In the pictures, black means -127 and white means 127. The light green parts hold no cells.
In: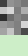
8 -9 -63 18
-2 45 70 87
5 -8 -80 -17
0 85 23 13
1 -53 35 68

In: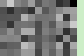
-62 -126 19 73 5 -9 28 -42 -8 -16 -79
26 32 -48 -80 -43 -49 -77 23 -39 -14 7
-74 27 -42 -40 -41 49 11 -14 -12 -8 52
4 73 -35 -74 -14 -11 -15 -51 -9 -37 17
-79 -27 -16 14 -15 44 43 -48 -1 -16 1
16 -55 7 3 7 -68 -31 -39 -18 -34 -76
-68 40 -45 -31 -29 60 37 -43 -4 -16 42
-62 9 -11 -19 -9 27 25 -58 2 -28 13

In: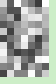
-67 127 89 -33 127 28 -12
22 76 24 -45 -43 110 62
105 52 8 42 -63 75 100
19 57 -40 -16 23 60 33
85 27 72 -62 36 40 108
-65 7 -59 -14 15 119 22
-48 54 95 -44 38 106 -21
-11 35 116 -18 -64 -42 -59
115 124 90 27 79 -6 -40
9 -33 5 -2 105 -40 45
-10 75 -57 97 2 4 124

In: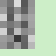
-40 19 14 -11 91
-31 24 31 -28 13
17 37 82 -39 61
-38 34 12 -9 9
10 24 81 -31 61
-26 79 28 15 -72
-29 55 21 -12 30

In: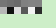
3 2 -10 -16 -21 0
114 -84 54 -111 94 -39

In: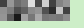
3 20 -62 23 -19 -3 95 -53 81 -62
68 -61 17 -2 -49 -29 11 20 -45 -83
-7 12 21 -37 -102 35 -8 41 -9 -3
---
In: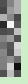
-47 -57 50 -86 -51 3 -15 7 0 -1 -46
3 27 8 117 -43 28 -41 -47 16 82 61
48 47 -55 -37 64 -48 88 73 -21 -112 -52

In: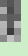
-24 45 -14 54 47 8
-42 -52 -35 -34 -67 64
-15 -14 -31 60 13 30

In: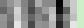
-4 -25 21 17
21 4 -9 -21
46 83 76 100
3 8 17 30
-35 -53 -25 -54
46 -4 7 20
10 27 -13 14
10 58 69 52
-121 -113 -65 -88
31 -34 12 -8
74 72 62 100

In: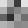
94 48 -29 51
47 -20 -81 38
-67 5 30 8
99 25 -16 13

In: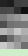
-92 -54 -5 -48 55 -62 73
-98 -52 12 -14 39 -22 52
-63 -81 23 -9 71 13 28
-60 -111 43 -6 48 29 -16

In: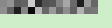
8 14
20 -30
-35 -97
-29 6
76 -118
-83 55
-45 -24
-40 24
2 -24
39 13
-21 -30
-97 49
26 -11
-25 -8

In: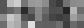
-41 -42 15 -17
62 -26 73 56
77 -6 49 43
-9 -84 -43 -11
25 -29 -54 95
28 8 6 -28
12 -19 -34 -31
-54 -49 -58 -31
-68 -47 -66 -17
-13 -90 -58 -65
11 52 31 -20
14 -19 5 -36
